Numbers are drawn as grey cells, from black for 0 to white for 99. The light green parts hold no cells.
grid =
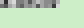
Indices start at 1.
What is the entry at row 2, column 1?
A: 44
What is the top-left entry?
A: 69
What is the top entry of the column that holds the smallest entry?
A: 18
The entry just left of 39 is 49

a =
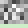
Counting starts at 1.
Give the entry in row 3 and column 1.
75
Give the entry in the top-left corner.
81
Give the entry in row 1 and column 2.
75
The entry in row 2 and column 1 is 57
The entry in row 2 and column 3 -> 52
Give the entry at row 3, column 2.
22
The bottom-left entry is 75

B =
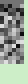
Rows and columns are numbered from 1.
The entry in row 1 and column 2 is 45
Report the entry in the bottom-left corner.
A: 69
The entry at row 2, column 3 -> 10
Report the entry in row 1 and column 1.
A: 45
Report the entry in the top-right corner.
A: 45
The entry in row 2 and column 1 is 16
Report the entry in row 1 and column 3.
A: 45
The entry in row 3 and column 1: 22
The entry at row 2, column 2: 39
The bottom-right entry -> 51
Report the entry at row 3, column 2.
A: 5

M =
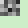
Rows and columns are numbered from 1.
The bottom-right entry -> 38
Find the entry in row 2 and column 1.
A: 60
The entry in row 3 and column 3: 11
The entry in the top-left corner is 82
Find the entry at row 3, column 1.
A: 70
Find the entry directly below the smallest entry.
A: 54
